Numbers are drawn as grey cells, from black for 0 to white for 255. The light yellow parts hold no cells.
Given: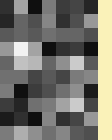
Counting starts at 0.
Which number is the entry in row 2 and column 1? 101
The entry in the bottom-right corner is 79
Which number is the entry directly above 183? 163
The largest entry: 242
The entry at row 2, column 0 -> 89
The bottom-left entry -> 123
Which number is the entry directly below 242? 193
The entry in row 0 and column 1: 163
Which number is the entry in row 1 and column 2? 79
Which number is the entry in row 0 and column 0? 48
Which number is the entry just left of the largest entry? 152

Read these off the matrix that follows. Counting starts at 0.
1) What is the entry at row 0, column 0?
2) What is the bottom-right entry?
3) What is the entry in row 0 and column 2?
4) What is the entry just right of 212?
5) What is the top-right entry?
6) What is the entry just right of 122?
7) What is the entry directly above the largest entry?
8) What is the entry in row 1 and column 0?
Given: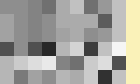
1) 142
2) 193
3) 131
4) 61
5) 193
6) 162
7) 193
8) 162
